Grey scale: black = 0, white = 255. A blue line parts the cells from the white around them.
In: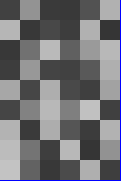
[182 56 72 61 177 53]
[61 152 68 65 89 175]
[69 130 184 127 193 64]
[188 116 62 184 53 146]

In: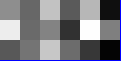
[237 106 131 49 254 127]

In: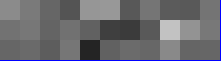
[114 119 100 113 97 63 59 89 194 147 120]

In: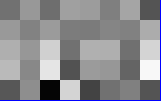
[153 130 155 124 123 133 129 172]
[186 136 229 82 155 151 100 248]

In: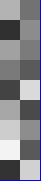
[48 140]
[122 90]
[167 74]
[243 89]

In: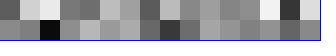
[138 127 11 141 183 154 171 104 57 109 165 148 129 146 101 137]

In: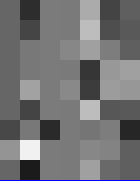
[102 69 123 122 189 78 89]
[102 120 123 122 54 152 160]
[102 68 123 122 189 87 89]
[148 241 123 122 135 131 95]

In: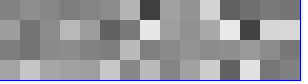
[157 116 140 184 157 97 121 231 158 145 169 232 66 213 215]
[163 197 167 160 158 199 136 185 132 162 205 97 226 118 129]

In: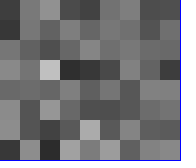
[55 119 98 126 102 119 112 83 111]
[137 116 192 47 56 73 129 99 61]
[139 84 150 104 79 78 87 108 115]
[56 141 44 161 124 156 96 130 136]
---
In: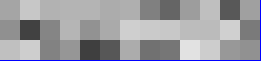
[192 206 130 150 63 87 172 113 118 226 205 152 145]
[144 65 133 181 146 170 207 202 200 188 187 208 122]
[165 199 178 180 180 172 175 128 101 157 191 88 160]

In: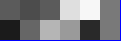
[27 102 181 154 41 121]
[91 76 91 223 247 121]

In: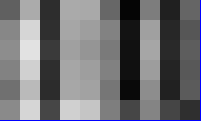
[138 214 70 208 197 126 70 132 69 47]
[112 186 44 167 162 118 9 141 33 91]
[130 208 46 166 158 129 16 157 36 88]
[141 226 58 160 149 122 17 166 41 93]
[135 214 47 166 158 130 19 160 39 86]
[96 171 45 170 169 103 5 125 32 101]

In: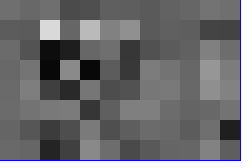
[105 102 36 64 137 109 74 89 101 102 130 94]
[101 86 60 78 122 79 94 107 104 92 111 31]
[107 115 121 123 54 95 127 127 108 100 104 115]
[106 126 63 41 118 77 82 119 121 104 143 130]
[104 116 8 138 8 92 56 124 115 103 150 124]
[107 83 13 30 103 111 55 81 91 97 128 109]
[92 91 217 102 186 129 144 90 96 94 68 67]
[111 104 111 75 79 95 94 90 98 102 115 111]

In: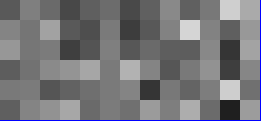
[95 132 146 167 106 123 112 155 126 173 107 31 156]
[121 123 85 98 111 122 132 53 120 100 125 206 112]
[93 114 138 148 166 122 178 132 86 121 146 62 134]
[151 118 123 63 84 127 87 106 94 93 136 53 163]
[132 117 162 89 78 122 61 88 130 213 130 95 152]
[89 127 106 72 95 108 73 96 137 96 120 207 170]

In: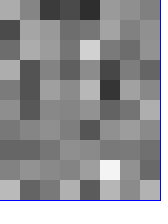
[186 100 121 176 91 182 139 178]
[130 146 137 132 158 244 145 105]
[102 102 118 143 138 121 122 112]
[120 133 143 126 85 144 156 138]
[142 88 136 133 146 99 116 174]
[123 83 159 139 183 53 161 136]
[173 83 131 95 140 71 125 101]
[109 172 156 117 209 122 109 146]
[75 165 153 110 118 163 129 144]
[172 133 59 74 46 154 143 128]

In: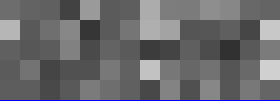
[93 93 73 89 123 110 96 72 131 80 135 86 120 101]
[91 115 69 81 81 120 97 194 119 103 114 85 105 208]
[96 87 92 129 74 99 90 60 68 95 76 49 89 123]
[182 89 111 135 54 90 117 175 163 85 86 95 70 200]
[109 99 96 66 154 91 94 172 125 123 142 135 104 100]

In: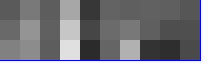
[129 140 93 224 43 101 177 51 46 74]
[105 148 96 198 70 107 120 95 78 79]
[90 121 93 167 55 99 95 97 95 86]

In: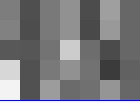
[243 81 156 107 112 149 103]
[215 81 121 145 114 59 97]
[88 86 115 204 109 75 103]
[129 77 121 145 73 153 103]
[125 79 121 145 76 159 103]
